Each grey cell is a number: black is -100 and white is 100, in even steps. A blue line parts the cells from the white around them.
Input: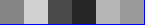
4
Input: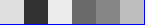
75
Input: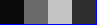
-92
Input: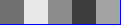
-13
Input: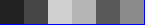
-74
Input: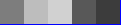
-2
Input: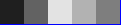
-76
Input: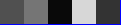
-37
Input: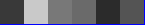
-55
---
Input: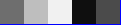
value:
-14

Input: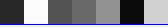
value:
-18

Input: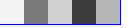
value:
42

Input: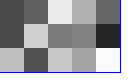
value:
2

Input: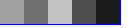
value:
-12

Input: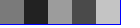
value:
-4
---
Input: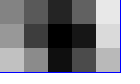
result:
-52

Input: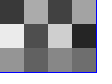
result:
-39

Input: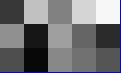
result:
-83

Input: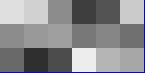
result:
20

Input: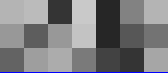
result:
-27

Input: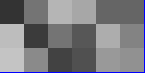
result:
-54

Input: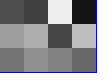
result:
36

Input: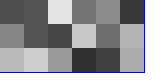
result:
-34

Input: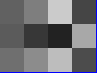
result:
-57
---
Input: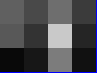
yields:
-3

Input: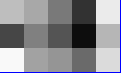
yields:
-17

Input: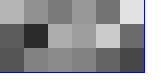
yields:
-22

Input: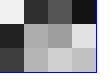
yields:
62

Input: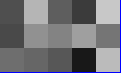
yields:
-81

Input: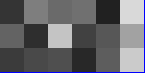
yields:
-27

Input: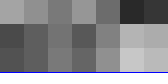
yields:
56

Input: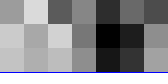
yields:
-60

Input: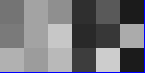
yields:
61

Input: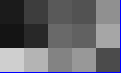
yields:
19
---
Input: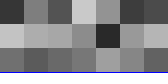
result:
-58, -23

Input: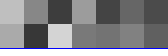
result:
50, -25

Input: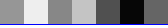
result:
18, -21

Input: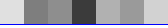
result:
76, 65

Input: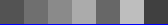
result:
-35, -50

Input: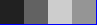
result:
-74, 17

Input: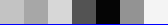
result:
53, 91
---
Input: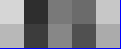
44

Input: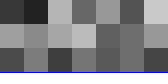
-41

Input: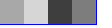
32

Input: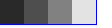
-68

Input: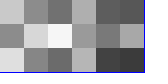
75

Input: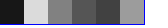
-82

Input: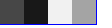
-44

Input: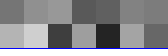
41

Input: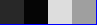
-69
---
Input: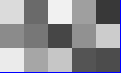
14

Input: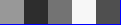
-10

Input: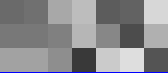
6

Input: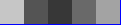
-18

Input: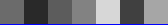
-16

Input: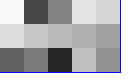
38
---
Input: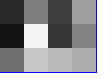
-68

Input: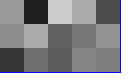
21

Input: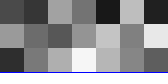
-42

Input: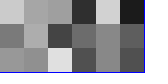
59

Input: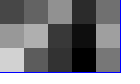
-44

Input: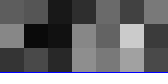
-27

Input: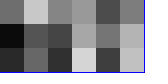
-14
